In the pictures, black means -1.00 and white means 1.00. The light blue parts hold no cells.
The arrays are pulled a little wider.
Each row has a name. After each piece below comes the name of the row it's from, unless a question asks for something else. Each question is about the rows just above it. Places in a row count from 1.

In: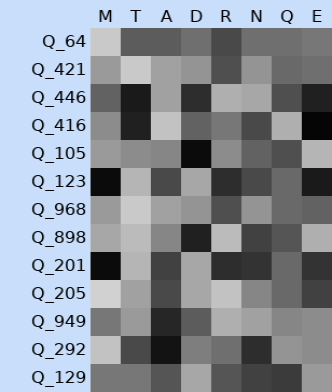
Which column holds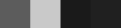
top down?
T
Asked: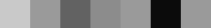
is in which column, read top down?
M
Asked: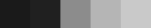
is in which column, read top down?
T
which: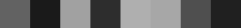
Q_446
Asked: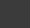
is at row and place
Q_129, 7
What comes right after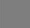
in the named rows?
[-0.13]

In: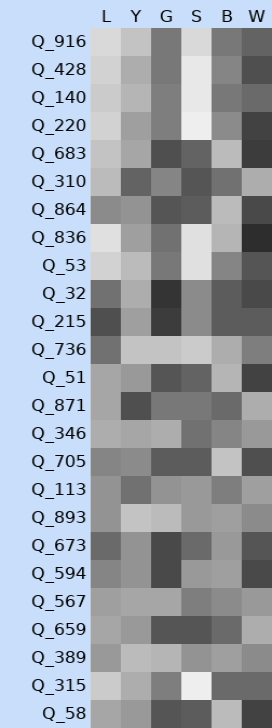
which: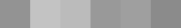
Q_893
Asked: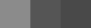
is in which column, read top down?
W

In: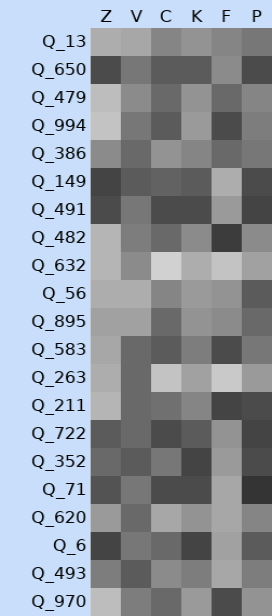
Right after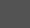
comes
[-0.07]
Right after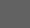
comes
[-0.29]
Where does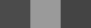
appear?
Q_491
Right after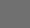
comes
[0.04]

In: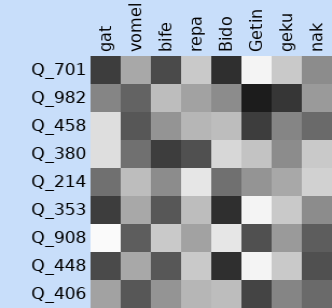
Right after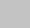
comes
[0.10]
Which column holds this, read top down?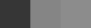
geku
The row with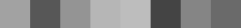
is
Q_406
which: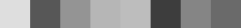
Q_458
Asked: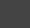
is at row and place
Q_406, 6

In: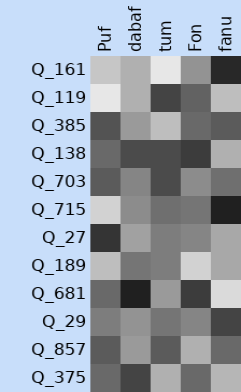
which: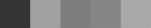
Q_27
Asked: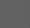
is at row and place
Q_119, 4
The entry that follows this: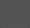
[0.21]
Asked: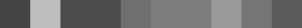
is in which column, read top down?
tum

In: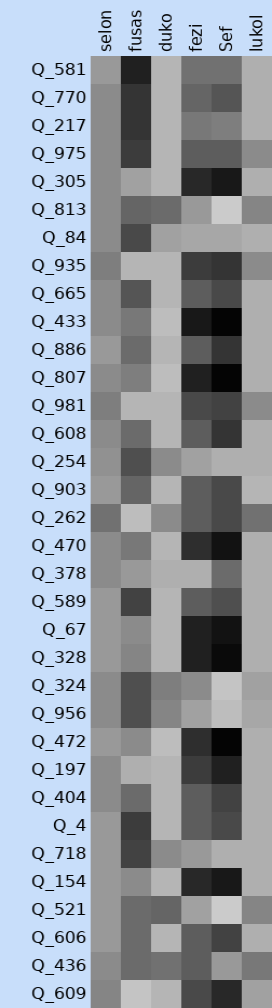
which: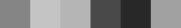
Q_609
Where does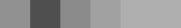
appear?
Q_254
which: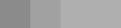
Q_254
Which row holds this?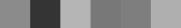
Q_217
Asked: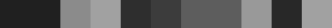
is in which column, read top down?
fezi
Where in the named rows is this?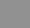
Q_254, 1
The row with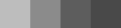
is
Q_262

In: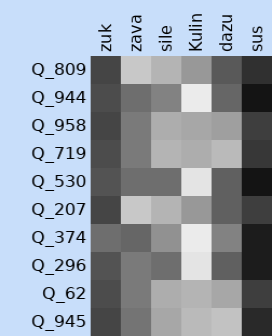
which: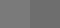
Q_296
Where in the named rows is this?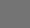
Q_945, 2

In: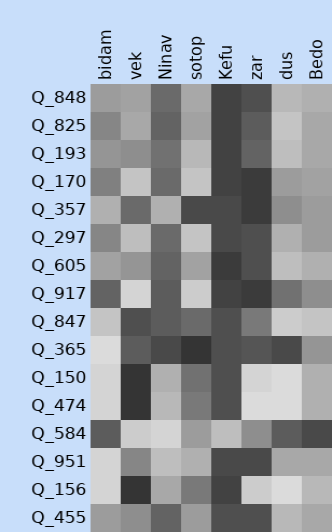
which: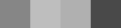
Q_951
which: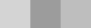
Q_584
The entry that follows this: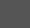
[-0.43]

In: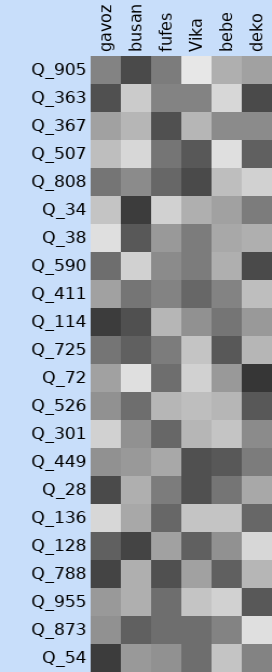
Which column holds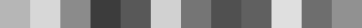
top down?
busan
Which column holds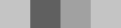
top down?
Vika
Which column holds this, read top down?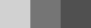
busan
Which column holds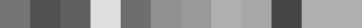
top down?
busan
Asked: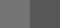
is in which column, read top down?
bebe
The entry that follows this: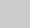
[0.03]
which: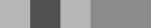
Q_367

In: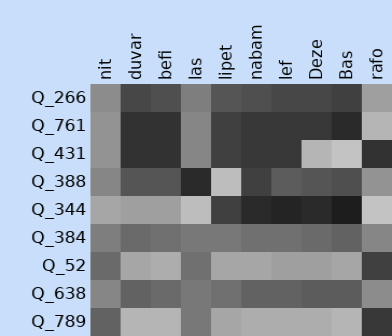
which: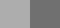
Q_52
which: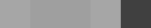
Q_52
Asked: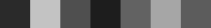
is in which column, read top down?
Bas
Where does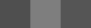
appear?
Q_266
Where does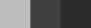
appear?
Q_344
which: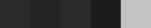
Q_344
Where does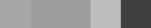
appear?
Q_344

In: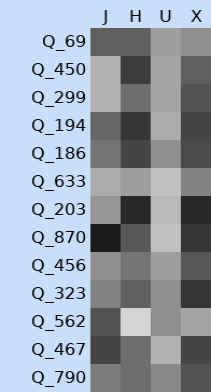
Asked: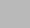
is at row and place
Q_203, 3
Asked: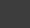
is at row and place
Q_450, 2
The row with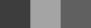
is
Q_450
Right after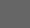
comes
[-0.58]
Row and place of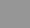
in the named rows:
Q_203, 1
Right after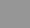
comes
[-0.69]
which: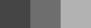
Q_467

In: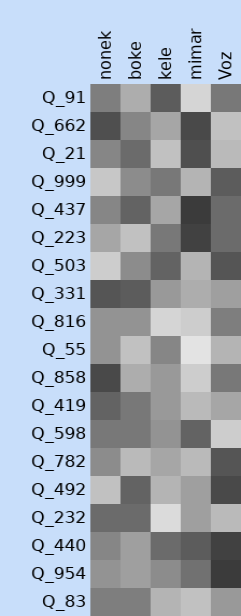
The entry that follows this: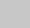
[0.10]
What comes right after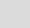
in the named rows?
[0.25]
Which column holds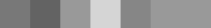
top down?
kele
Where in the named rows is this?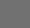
Q_954, 4
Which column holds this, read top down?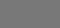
boke

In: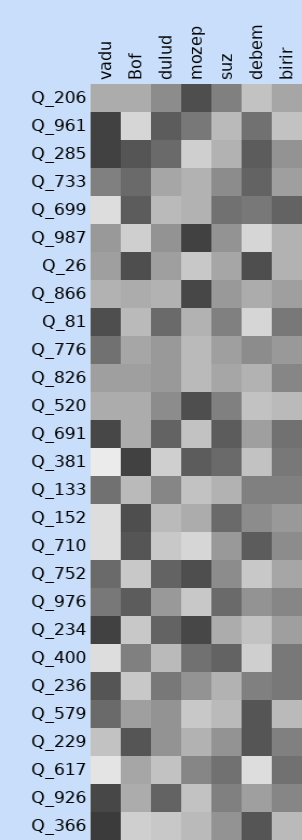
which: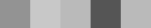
Q_579
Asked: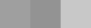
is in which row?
Q_579
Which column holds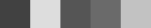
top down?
vadu
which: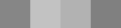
Q_133

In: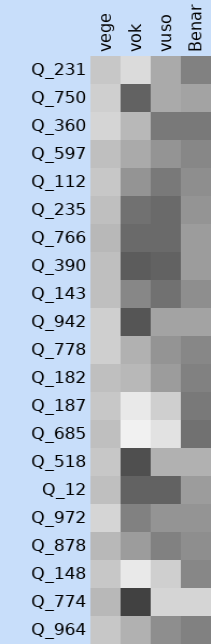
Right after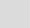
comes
[0.33]
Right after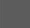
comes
[-0.23]

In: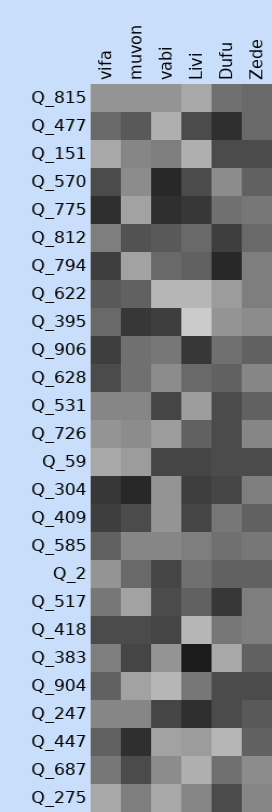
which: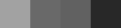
Q_794
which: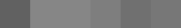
Q_585
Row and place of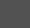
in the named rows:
Q_812, 2

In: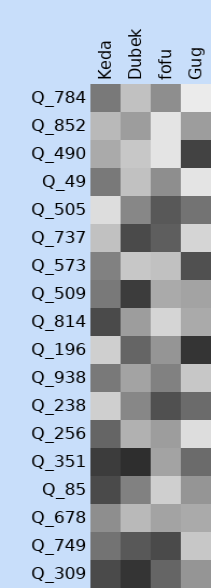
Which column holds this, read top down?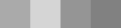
fofu
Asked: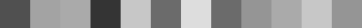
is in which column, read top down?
Gug
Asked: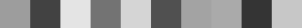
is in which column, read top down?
Gug
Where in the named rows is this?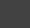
Q_490, 4
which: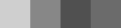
Q_238
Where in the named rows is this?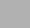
Q_256, 2

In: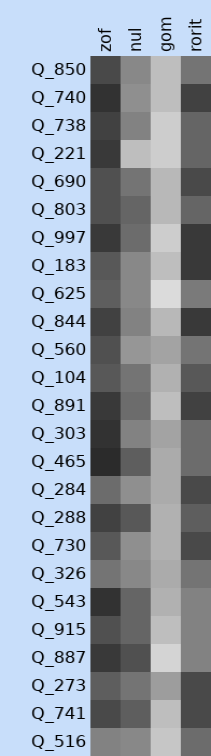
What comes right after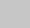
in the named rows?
[-0.15]
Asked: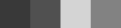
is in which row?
Q_887

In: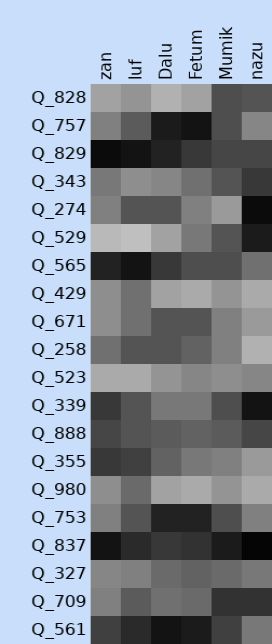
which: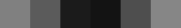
Q_757
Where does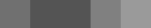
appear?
Q_671

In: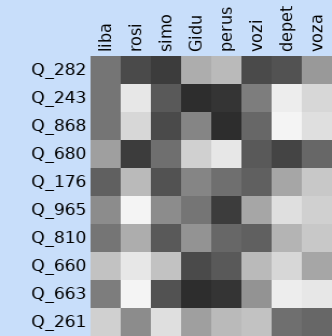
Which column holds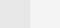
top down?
rosi
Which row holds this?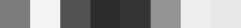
Q_663

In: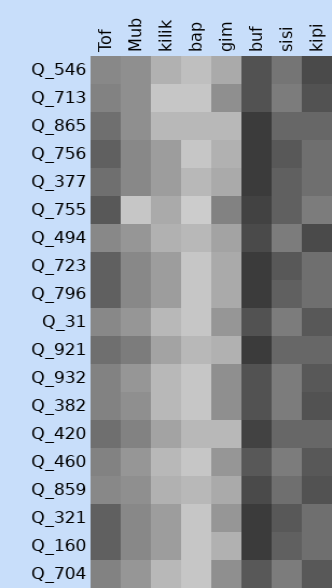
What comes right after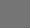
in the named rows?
[-0.42]
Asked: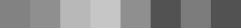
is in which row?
Q_382
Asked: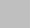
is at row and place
Q_546, 4

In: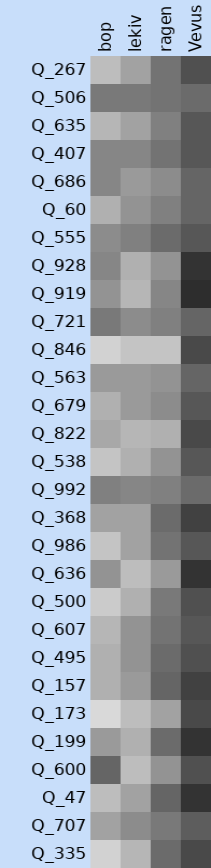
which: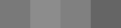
Q_721
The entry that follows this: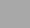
[0.43]
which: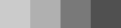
Q_500

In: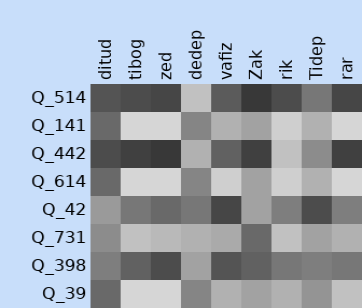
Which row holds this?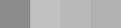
Q_731
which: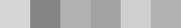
Q_141
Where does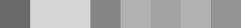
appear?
Q_39
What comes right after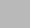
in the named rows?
[0.39]
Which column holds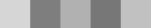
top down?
rar

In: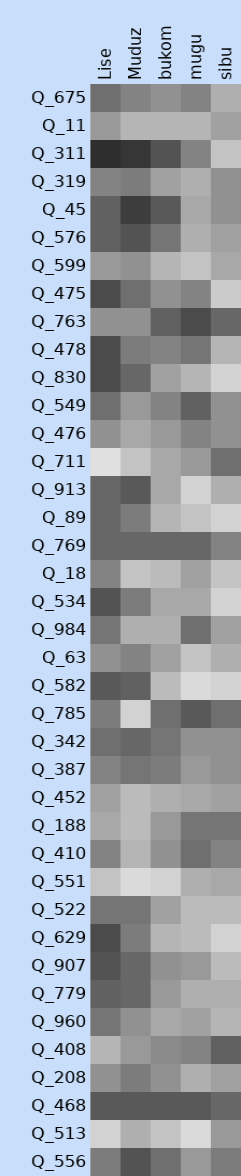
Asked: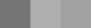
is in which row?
Q_576
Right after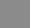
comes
[0.03]
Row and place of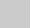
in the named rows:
Q_475, 5
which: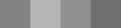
Q_410

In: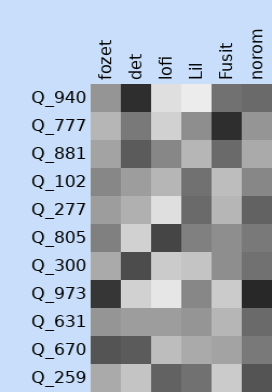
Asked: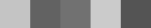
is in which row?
Q_259
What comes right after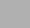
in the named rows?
[0.75]

